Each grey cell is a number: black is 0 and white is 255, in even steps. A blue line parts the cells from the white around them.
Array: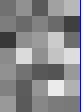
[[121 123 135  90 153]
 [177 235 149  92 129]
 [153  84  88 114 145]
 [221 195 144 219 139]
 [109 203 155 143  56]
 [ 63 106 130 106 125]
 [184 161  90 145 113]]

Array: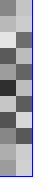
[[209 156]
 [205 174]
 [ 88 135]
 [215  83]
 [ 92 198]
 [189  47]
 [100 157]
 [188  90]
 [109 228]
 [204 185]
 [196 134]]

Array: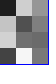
[[121 246  67]
 [107 112 210]
 [127  80 196]
 [150 207  30]]

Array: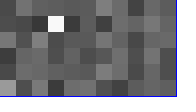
[[ 95 101  92  66  80 113 109  59 121  78 154]
 [ 78 102  74 109 124  89  92  96 104 108  73]
 [ 78 115  78 111  87  77  98  78 106 101  61]
 [105 102  72  99 117  89  89  76 127  81 119]
 [100 119 100 109  64  92  59 249  56  73  77]
 [ 92 104  67 107 126  91  89  93  96 114  74]]

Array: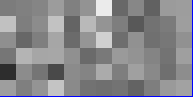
[[162 154 126  99 115 111 114 138 196 148 127 158]
 [141 111 137 160 126 171 132 139  73 117 140  45]
 [159 115 132 147 154 121 106 144 167 166 180 118]
 [145 119 112 145 110 208 149 107 166 127 103 143]
 [158 123 114  88 126 148 185 100 194 140 126 193]
 [157 155  97 135 104 235 147 128 156 133 128 124]]

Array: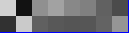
[[149  99  86  85  88  96 202  49]
 [ 75  97 128 136 162 144  18 209]]

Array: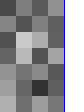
[[119 157 111 176]
 [ 95  50 103 159]
 [ 88 137 116 147]
 [163  82 186  99]
 [ 97 172 202  80]
 [ 94 127  84 132]
 [145  91 125  73]]
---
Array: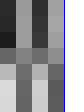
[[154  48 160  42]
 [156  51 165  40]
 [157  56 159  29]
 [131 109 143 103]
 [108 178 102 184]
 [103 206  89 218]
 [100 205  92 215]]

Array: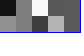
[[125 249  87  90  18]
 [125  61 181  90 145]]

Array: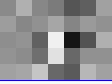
[[175 134 123  86  96 160 137]
 [134 144 167 133 155 144 156]
 [147  98 240  21  84 176 143]
 [139 111 226 105 145 144 147]
 [165 197 105  89 182 161 162]]

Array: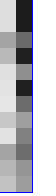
[[ 28 222]
 [ 28 222]
 [106 164]
 [ 32 185]
 [143 224]
 [ 32 227]
 [108 230]
 [159 199]
 [129 226]
 [109 164]
 [149 182]
 [157 194]]

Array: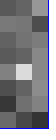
[[100 151  89]
 [118  77 121]
 [115 124  98]
 [ 99 136  90]
 [219 136 129]
 [ 99 140  79]
 [112 130  55]
 [ 72  51 106]]

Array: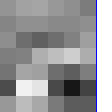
[[162 165 152 143 124 148]
 [144 144 137 137 143 133]
 [110  96 110 129 159 142]
 [129 175 190 206 173 126]
 [165 160 110  94 126 116]
 [241 228  73  23  67  76]
 [188 168 122  92  92 152]]

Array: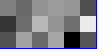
[[105 147 156 150  79 128]
 [109 184 148 111 235  53]
 [162 106 166   0  86  82]]
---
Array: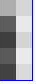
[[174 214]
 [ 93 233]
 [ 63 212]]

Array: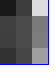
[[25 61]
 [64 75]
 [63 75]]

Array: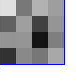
[[224 120]
 [ 97 159]
 [148 149]]

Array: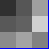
[[ 48  86]
 [ 88  97]
 [139 163]]

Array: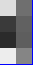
[[221 111]
 [ 58  97]
 [ 43  94]]

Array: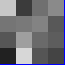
[[199  59]
 [117 121]
 [ 86 159]]

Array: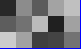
[[ 40 140]
 [ 93 114]
 [204 162]]
